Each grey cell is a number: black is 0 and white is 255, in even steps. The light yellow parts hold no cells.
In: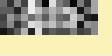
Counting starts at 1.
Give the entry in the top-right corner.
165
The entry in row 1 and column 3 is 137
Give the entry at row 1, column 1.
109
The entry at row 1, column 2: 50
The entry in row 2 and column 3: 34
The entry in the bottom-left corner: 22
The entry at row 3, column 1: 65
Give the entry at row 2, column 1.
93

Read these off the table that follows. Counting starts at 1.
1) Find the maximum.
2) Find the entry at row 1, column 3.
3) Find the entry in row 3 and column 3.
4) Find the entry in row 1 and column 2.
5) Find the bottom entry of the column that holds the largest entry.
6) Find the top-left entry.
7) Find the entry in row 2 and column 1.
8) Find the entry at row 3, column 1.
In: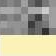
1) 202
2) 119
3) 119
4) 134
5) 49
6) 119
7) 171
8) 119

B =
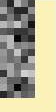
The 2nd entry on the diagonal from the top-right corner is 39
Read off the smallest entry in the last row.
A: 39
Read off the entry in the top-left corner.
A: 110
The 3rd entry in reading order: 183
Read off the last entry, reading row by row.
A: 110
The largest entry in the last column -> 195
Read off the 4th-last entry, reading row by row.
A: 80
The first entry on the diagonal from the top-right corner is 67
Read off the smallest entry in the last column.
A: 23
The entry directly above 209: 140
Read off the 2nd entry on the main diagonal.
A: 95
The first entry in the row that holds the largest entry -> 54
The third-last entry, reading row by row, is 140
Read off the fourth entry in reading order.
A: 126
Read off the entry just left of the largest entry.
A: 126

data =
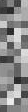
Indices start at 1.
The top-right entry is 187
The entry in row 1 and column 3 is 69
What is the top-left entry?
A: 83
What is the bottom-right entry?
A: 144
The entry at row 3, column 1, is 144
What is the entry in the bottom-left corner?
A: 83
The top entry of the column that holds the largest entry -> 130
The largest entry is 233

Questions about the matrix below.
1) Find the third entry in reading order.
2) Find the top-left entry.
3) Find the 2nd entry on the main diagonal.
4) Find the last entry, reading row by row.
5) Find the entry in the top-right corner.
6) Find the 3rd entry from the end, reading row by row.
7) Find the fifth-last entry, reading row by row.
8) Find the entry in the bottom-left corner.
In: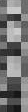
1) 162
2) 95
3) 200
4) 150
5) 109
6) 38
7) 162
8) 65

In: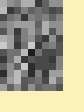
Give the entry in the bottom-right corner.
86
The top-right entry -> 144
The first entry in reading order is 174
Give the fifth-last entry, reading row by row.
144
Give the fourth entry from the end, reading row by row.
98
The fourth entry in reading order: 174
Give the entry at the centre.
201
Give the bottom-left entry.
158
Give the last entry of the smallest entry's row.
86
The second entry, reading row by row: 144
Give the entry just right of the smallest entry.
114
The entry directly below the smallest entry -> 86
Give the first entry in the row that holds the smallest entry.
86
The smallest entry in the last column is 73
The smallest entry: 30
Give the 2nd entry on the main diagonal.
57
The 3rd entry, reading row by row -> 128
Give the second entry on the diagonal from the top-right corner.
73

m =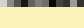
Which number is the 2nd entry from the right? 154
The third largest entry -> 138
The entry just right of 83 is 23
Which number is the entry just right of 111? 9

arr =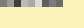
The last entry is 108
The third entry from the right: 94
